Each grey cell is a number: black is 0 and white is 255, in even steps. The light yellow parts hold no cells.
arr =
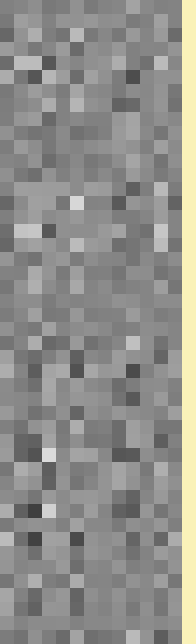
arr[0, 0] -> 129
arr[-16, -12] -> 115
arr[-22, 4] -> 113
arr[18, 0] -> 149
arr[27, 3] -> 168
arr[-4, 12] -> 147
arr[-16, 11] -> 119
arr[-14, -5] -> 86
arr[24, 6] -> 113
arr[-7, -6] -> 144
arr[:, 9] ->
[163, 123, 153, 129, 129, 77, 140, 105, 164, 165, 146, 165, 154, 95, 149, 125, 122, 117, 117, 142, 130, 142, 155, 129, 192, 145, 75, 125, 89, 141, 159, 160, 89, 149, 146, 99, 89, 143, 101, 113, 127, 146, 130, 121, 133, 186]
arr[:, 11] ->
[129, 160, 154, 133, 187, 145, 148, 149, 143, 118, 159, 116, 122, 185, 157, 156, 198, 187, 127, 116, 158, 140, 125, 139, 114, 101, 146, 141, 154, 131, 119, 94, 130, 175, 157, 153, 117, 150, 103, 155, 125, 159, 122, 118, 136, 93]
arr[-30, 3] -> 88
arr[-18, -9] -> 139
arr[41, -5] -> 126
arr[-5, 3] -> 126
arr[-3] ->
[162, 117, 98, 149, 148, 103, 136, 131, 142, 121, 143, 118, 149]
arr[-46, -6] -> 131
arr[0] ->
[129, 133, 142, 121, 125, 145, 122, 131, 134, 163, 137, 129, 131]
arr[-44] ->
[103, 147, 174, 126, 116, 186, 121, 135, 120, 153, 133, 154, 107]
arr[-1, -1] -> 127
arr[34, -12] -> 156
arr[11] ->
[133, 130, 146, 109, 124, 136, 120, 127, 141, 165, 142, 116, 143]
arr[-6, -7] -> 137
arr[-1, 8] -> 123
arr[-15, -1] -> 129
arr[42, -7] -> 143
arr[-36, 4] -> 136
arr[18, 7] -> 133
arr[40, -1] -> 147
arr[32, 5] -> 164
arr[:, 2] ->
[142, 150, 174, 121, 188, 86, 156, 141, 155, 116, 141, 146, 111, 157, 160, 158, 198, 161, 115, 170, 175, 141, 160, 121, 173, 109, 93, 111, 131, 114, 146, 97, 83, 158, 146, 118, 63, 146, 66, 111, 137, 175, 105, 98, 139, 144]
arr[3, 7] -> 139
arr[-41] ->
[172, 120, 86, 182, 157, 109, 161, 145, 124, 77, 137, 145, 145]
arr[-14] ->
[155, 100, 83, 219, 138, 164, 161, 136, 86, 89, 142, 130, 121]
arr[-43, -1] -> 148

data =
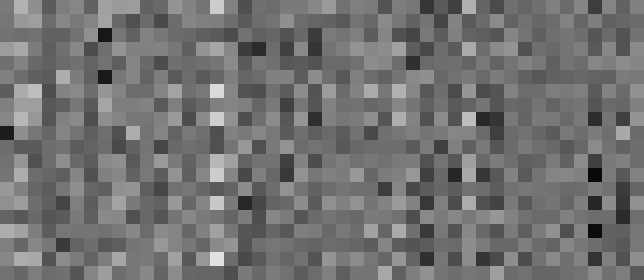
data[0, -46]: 121
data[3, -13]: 170
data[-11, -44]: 118
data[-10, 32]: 128
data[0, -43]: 91
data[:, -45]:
[178, 152, 111, 168, 131, 110, 171, 158, 183, 143, 90, 149, 173, 129, 157, 88, 161, 102, 172, 103]
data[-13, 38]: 116
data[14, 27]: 131
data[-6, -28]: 71
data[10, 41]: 104
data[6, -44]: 190
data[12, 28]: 128
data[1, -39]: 163
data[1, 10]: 107
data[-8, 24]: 124
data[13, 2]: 102
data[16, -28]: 82
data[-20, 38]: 112
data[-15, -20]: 108
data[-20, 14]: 115
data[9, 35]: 63
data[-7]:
[152, 129, 102, 92, 118, 143, 102, 95, 145, 148, 94, 70, 113, 118, 103, 89, 100, 140, 88, 109, 146, 116, 98, 109, 117, 111, 111, 61, 134, 74, 93, 103, 93, 113, 110, 93, 113, 119, 116, 114, 106, 108, 123, 114, 60, 101]
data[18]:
[135, 172, 168, 83, 139, 123, 99, 126, 167, 119, 121, 107, 161, 88, 151, 226, 108, 74, 90, 113, 102, 113, 84, 148, 122, 139, 118, 103, 149, 100, 48, 118, 77, 140, 53, 75, 141, 77, 114, 137, 112, 130, 51, 127, 81, 143]
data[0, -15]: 90
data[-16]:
[111, 131, 105, 97, 107, 112, 99, 114, 94, 133, 105, 77, 111, 107, 111, 117, 139, 90, 118, 111, 88, 91, 83, 106, 106, 113, 140, 135, 108, 48, 106, 110, 111, 100, 120, 99, 116, 129, 120, 96, 116, 109, 135, 126, 140, 133]
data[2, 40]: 117
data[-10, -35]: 70
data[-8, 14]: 134
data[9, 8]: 80
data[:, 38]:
[112, 103, 96, 111, 120, 88, 109, 116, 122, 103, 112, 99, 116, 116, 112, 107, 123, 107, 114, 101]
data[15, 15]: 116
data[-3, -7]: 99
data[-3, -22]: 106
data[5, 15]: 103
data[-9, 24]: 125

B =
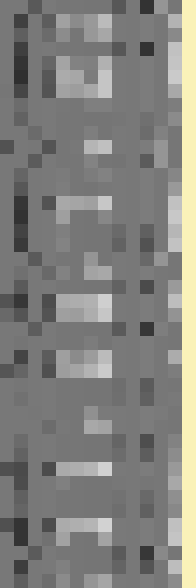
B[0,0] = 120
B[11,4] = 118
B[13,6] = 117
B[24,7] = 117
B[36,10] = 96
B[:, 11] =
[149, 119, 119, 119, 119, 119, 119, 119, 119, 129, 149, 149, 119, 119, 119, 119, 119, 119, 149, 119, 119, 119, 119, 126, 119, 119, 119, 119, 119, 122, 119, 119, 119, 119, 119, 119, 119, 119, 119, 137, 119, 119]
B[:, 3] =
[121, 93, 107, 121, 102, 87, 84, 121, 121, 121, 84, 121, 121, 121, 83, 121, 121, 121, 121, 105, 121, 77, 83, 121, 121, 92, 80, 121, 121, 121, 108, 121, 121, 76, 121, 121, 121, 76, 113, 121, 121, 109]
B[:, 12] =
[118, 179, 137, 193, 196, 202, 168, 125, 139, 118, 118, 118, 134, 153, 193, 200, 182, 194, 118, 118, 154, 189, 147, 118, 118, 172, 125, 118, 121, 118, 118, 130, 140, 153, 168, 143, 136, 192, 196, 118, 189, 139]
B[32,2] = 120
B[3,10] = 51
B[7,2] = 120
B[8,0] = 120
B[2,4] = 140
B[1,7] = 187
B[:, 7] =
[117, 187, 167, 117, 177, 197, 197, 127, 117, 117, 192, 117, 130, 120, 199, 135, 117, 117, 117, 168, 117, 207, 198, 117, 117, 187, 202, 117, 117, 122, 163, 117, 117, 209, 117, 117, 117, 210, 163, 117, 117, 165]
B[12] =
[120, 101, 120, 121, 123, 118, 124, 130, 121, 120, 124, 119, 134]
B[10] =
[82, 120, 119, 84, 118, 120, 181, 192, 121, 120, 124, 149, 118]
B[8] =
[120, 98, 120, 121, 118, 118, 117, 117, 118, 120, 112, 119, 139]
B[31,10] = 78
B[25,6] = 156
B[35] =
[120, 96, 120, 121, 118, 118, 117, 117, 114, 120, 105, 119, 143]
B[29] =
[120, 120, 119, 121, 118, 118, 144, 122, 121, 120, 124, 122, 118]
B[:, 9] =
[120, 120, 120, 120, 120, 120, 120, 120, 120, 120, 120, 120, 120, 120, 120, 120, 120, 120, 120, 120, 120, 120, 120, 120, 120, 120, 120, 120, 120, 120, 120, 120, 120, 120, 120, 120, 120, 120, 120, 120, 120, 120]
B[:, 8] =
[87, 121, 121, 87, 121, 121, 121, 121, 118, 121, 121, 116, 121, 121, 121, 121, 106, 98, 121, 121, 98, 121, 121, 90, 121, 121, 121, 110, 111, 121, 121, 101, 108, 121, 119, 114, 110, 121, 121, 90, 100, 121]
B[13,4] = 125
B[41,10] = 124
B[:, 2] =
[89, 120, 120, 120, 120, 120, 120, 120, 120, 107, 119, 91, 120, 120, 120, 120, 120, 120, 90, 120, 120, 120, 120, 93, 120, 120, 120, 120, 120, 119, 120, 120, 120, 120, 120, 120, 120, 120, 120, 91, 120, 120]
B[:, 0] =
[120, 120, 120, 120, 120, 120, 118, 120, 120, 120, 82, 120, 120, 120, 120, 120, 120, 120, 120, 120, 120, 83, 105, 120, 120, 120, 85, 120, 120, 120, 120, 120, 120, 80, 120, 120, 120, 80, 120, 120, 120, 120]
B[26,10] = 124

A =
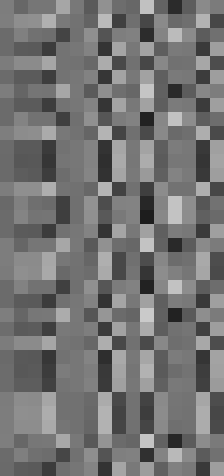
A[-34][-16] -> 125
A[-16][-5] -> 135
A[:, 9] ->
[103, 111, 129, 120, 113, 120, 103, 120, 130, 112, 120, 119, 121, 113, 131, 130, 120, 103, 112, 116, 130, 120, 101, 118, 113, 120, 117, 119, 114, 114, 113, 102, 129, 121]
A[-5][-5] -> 140
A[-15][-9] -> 170
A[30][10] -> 69
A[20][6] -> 144
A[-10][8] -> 72
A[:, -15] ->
[103, 142, 128, 91, 139, 91, 101, 91, 131, 140, 90, 87, 93, 143, 128, 132, 91, 102, 139, 143, 130, 91, 102, 90, 139, 89, 88, 93, 140, 143, 141, 103, 127, 92]
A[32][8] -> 127
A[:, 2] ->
[118, 144, 113, 90, 139, 91, 117, 91, 114, 142, 90, 88, 90, 143, 111, 116, 90, 118, 139, 140, 114, 90, 119, 92, 139, 88, 90, 93, 139, 142, 141, 119, 112, 90]
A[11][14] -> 53
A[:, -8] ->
[109, 64, 126, 165, 73, 163, 111, 164, 124, 68, 166, 170, 165, 66, 130, 121, 165, 109, 72, 72, 124, 165, 107, 162, 72, 169, 164, 160, 73, 67, 69, 107, 127, 165]
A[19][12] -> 128
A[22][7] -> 150
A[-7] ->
[108, 93, 93, 65, 116, 119, 129, 58, 160, 119, 160, 96, 121, 119, 64, 155]
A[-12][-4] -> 34
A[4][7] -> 172
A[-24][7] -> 51
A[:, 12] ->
[43, 105, 187, 122, 113, 122, 42, 123, 194, 106, 124, 119, 131, 114, 195, 195, 124, 41, 108, 128, 194, 125, 34, 113, 110, 124, 109, 121, 117, 116, 111, 39, 185, 128]
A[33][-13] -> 60
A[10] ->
[107, 90, 90, 59, 114, 119, 131, 51, 166, 120, 163, 94, 124, 120, 57, 160]
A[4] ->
[124, 139, 139, 166, 115, 114, 104, 172, 73, 113, 71, 136, 113, 114, 167, 77]
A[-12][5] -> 120
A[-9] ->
[106, 89, 88, 55, 114, 119, 132, 46, 169, 120, 166, 92, 124, 120, 53, 163]
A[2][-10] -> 143
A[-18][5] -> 119
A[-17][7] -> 145
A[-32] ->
[107, 128, 113, 110, 68, 113, 143, 84, 126, 129, 44, 132, 187, 139, 92, 112]
